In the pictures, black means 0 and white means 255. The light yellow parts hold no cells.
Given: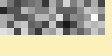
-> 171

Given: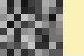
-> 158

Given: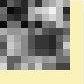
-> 201

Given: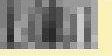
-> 154

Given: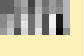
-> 125

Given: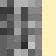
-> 164

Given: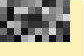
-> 140
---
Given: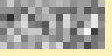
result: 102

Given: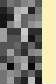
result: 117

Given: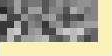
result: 133

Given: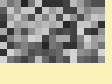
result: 156

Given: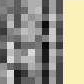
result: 82

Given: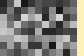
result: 123
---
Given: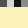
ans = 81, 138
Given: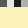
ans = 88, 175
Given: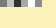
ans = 123, 139
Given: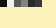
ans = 16, 57
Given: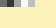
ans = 110, 190
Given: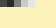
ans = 70, 229
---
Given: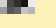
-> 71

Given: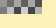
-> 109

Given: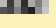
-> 59

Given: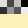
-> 72

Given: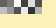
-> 122

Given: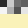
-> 203
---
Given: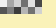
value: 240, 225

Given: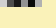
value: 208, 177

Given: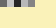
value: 199, 184

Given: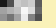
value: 247, 235

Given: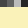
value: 187, 98

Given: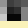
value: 201, 172

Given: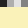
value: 226, 174
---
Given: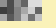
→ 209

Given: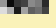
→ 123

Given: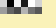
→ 255

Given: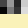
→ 38

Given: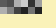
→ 50

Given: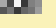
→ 128

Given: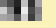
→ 74

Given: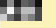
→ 189

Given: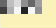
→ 103

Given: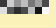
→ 161
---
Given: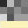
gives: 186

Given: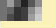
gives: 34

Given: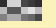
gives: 71

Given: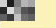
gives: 126

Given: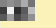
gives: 131

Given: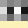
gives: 130

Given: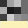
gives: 161
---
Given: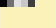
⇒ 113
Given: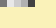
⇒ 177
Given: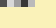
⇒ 158
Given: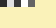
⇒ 100
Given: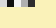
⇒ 176
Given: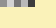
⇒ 145
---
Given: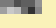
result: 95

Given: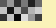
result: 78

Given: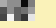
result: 97

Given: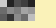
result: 124

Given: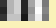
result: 149

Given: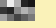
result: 137

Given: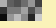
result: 162
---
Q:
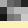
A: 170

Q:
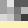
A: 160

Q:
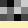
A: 54

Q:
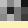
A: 191

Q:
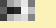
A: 71

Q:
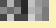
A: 81
